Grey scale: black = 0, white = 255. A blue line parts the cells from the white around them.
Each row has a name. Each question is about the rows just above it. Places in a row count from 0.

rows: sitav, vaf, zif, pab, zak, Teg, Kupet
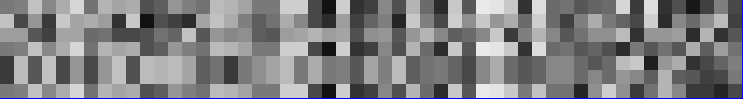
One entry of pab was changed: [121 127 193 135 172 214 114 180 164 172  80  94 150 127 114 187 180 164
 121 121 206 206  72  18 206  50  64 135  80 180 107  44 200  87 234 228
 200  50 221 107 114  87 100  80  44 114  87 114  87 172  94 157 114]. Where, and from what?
45, [121]
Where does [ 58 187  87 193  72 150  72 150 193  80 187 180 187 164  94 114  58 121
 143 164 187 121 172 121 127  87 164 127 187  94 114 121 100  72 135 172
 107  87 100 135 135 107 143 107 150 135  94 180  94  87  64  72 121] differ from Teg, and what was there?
42, [135]

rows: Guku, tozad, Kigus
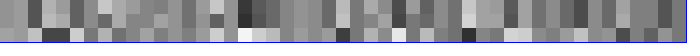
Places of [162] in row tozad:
11 27 34 35 37
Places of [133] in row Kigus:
9 20 34
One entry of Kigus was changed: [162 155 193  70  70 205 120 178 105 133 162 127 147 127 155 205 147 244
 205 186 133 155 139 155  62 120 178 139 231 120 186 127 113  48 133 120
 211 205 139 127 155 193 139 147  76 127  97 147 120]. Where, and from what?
8, [113]
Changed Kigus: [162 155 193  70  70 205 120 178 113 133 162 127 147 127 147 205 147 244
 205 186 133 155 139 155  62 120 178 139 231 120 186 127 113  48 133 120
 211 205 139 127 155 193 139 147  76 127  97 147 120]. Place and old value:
14, [155]
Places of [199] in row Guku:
7 15 33

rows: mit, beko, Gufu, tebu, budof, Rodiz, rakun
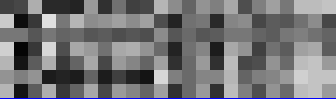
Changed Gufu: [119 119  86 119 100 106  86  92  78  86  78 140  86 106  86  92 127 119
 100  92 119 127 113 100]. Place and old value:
16, [119]
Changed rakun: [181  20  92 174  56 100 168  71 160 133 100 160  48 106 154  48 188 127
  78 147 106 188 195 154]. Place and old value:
8, [154]
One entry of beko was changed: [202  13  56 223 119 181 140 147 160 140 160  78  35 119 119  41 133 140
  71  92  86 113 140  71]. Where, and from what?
13, [113]
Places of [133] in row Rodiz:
14 15 19

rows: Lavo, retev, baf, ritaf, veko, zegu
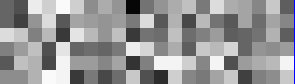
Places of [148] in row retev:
2 7
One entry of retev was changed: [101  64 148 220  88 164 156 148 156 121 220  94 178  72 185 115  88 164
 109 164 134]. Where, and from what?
11, [88]
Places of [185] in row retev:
14
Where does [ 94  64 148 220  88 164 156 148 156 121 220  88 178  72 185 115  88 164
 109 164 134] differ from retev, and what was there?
0, [101]
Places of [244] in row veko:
4 11 12 15 20
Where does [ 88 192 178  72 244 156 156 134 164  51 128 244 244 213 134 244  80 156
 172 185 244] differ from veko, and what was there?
13, [207]

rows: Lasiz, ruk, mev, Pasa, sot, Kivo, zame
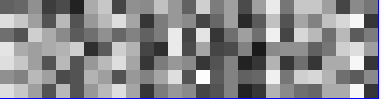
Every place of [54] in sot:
10 14 18 20 22 26
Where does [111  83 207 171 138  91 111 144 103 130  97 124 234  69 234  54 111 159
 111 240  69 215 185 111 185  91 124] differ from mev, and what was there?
14, [228]

